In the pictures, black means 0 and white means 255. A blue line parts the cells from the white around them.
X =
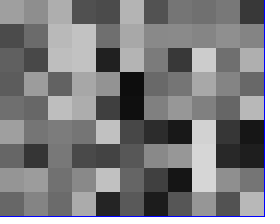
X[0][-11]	159
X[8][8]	150
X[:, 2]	[174, 185, 190, 98, 190, 124, 120, 113, 107]
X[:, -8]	[80, 194, 194, 167, 173, 117, 73, 137, 171]
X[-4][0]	159
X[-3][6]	137
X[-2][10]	117
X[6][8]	214
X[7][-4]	21
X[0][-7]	75
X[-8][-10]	107
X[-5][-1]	184
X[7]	[149, 156, 113, 137, 193, 101, 64, 21, 214, 143, 117]
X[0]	[159, 142, 174, 80, 75, 180, 82, 117, 112, 120, 56]
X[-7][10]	175
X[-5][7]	151
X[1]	[75, 107, 185, 194, 111, 168, 137, 138, 133, 143, 132]
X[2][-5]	123
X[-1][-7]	36
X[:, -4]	[117, 138, 56, 117, 151, 24, 151, 21, 86]
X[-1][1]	132
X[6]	[102, 53, 120, 73, 67, 87, 137, 151, 214, 40, 30]

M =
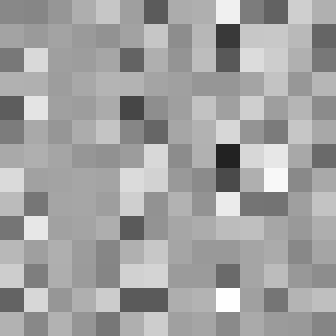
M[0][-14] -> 136
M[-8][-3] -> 231
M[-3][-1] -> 141
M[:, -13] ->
[134, 154, 217, 176, 228, 169, 175, 161, 118, 231, 159, 126, 215, 136]
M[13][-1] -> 133
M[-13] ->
[163, 154, 163, 154, 146, 162, 198, 141, 183, 57, 199, 200, 185, 101]
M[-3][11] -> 188
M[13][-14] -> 178
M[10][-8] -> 199
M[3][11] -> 195
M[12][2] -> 150
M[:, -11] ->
[174, 154, 157, 168, 157, 172, 150, 166, 166, 164, 156, 155, 175, 149]
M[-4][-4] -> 165
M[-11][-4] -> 164
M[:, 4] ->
[198, 146, 166, 180, 171, 196, 145, 164, 158, 174, 134, 133, 204, 119]
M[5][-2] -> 198
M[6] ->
[169, 175, 165, 150, 145, 156, 216, 140, 177, 34, 215, 231, 168, 106]
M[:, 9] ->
[240, 57, 88, 150, 160, 215, 34, 74, 235, 188, 153, 106, 254, 138]
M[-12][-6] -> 189
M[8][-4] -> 116
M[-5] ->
[117, 231, 161, 164, 174, 90, 147, 166, 172, 188, 191, 166, 153, 174]
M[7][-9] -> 219
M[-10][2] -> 160
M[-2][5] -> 90
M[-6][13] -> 195
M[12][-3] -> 117
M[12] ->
[99, 215, 150, 175, 204, 90, 90, 174, 179, 254, 160, 117, 180, 191]
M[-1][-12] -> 178
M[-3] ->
[205, 126, 174, 155, 133, 209, 212, 155, 155, 106, 165, 188, 152, 141]

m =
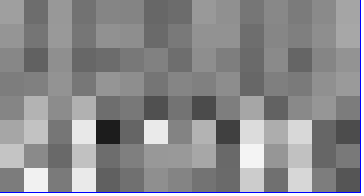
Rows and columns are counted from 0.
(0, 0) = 159
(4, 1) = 179
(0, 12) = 123
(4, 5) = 120
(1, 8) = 146
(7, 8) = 115
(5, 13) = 102
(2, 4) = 108
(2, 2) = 143
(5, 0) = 166
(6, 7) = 153
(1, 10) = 110
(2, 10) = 106
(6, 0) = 196
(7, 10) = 204
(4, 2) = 140
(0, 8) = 153
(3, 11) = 127
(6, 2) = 105
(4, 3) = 177
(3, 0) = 125
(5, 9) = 64
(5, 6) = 234
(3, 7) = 133
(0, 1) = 109
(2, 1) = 97
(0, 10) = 118
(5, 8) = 179
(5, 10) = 220
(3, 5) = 142
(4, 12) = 137
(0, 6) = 103
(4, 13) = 150
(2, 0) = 135

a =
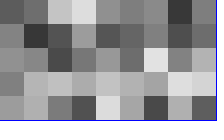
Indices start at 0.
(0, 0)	92
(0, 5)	126
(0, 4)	144
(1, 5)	101
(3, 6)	164
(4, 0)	156
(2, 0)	145
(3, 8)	212
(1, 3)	156
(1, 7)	78
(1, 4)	85
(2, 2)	74
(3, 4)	194
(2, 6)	226
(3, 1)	181
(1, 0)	131

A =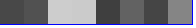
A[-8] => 72
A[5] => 98
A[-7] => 81
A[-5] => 203
